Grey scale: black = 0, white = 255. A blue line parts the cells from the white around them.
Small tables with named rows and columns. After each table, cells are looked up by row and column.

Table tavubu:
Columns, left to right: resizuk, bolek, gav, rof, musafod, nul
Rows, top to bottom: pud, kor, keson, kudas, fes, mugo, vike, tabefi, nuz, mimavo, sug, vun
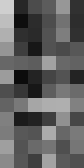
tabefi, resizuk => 99
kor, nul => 45
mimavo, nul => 122
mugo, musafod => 83
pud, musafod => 151
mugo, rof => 69
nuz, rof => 63
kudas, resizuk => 149
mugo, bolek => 12
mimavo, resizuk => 124
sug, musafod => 79
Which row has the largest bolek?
tabefi

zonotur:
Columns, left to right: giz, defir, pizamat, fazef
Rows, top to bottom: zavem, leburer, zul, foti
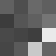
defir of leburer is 85
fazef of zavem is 95
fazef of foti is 100
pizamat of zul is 62
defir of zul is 68
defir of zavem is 78
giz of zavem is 97
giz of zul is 73
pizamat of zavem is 105
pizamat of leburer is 96
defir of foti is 90
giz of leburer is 60
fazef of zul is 234
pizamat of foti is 201
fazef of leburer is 117
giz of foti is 70
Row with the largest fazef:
zul

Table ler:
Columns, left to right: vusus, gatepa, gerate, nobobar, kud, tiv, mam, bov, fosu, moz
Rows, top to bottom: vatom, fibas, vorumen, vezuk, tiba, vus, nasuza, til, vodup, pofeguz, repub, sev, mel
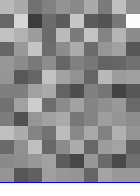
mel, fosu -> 153
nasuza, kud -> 99
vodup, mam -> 132
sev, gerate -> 152
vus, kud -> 162
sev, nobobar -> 161
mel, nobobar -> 159
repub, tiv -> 172

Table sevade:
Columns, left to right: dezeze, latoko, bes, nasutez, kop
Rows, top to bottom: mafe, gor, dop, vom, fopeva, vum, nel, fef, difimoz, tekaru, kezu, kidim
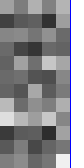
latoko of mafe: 125
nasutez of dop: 145
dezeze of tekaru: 58
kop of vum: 135
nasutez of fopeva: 198
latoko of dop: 138
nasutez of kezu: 101
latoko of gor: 89
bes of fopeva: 111
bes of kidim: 102
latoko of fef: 108
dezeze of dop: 134
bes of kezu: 72
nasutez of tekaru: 45
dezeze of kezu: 89
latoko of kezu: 125

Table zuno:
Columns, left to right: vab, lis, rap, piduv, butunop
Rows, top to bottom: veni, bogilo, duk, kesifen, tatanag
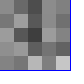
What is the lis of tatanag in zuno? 118
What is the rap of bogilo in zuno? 88
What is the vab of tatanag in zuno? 131
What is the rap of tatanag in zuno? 183
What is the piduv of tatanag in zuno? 127
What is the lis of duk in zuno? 87
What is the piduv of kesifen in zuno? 116
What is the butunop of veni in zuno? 128
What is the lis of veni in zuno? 105
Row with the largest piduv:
duk

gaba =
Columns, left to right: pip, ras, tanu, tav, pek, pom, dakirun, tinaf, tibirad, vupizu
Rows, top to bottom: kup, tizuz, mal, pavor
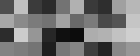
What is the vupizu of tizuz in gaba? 197
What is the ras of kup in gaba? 192
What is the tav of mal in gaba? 39
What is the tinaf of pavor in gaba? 34
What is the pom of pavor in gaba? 133
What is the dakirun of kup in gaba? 58
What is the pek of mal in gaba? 16
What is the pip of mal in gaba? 44
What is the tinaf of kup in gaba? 46
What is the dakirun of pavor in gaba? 61
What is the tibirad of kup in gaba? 160
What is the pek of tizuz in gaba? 162
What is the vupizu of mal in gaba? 207
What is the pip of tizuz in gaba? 167
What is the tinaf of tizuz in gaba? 73
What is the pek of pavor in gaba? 119

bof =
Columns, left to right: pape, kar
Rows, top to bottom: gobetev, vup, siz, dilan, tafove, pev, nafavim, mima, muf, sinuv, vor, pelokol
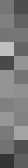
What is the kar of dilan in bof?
101
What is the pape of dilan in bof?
192
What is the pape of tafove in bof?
73
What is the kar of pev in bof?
116
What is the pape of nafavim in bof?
147
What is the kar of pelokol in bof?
95
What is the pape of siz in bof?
117
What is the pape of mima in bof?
128
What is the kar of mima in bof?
134
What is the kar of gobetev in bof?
77
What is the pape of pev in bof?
147
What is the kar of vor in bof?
81
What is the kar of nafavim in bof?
143
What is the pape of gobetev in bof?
118
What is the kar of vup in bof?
98
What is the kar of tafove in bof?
148
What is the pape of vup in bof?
128
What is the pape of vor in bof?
114
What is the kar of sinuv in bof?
163
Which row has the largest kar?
sinuv

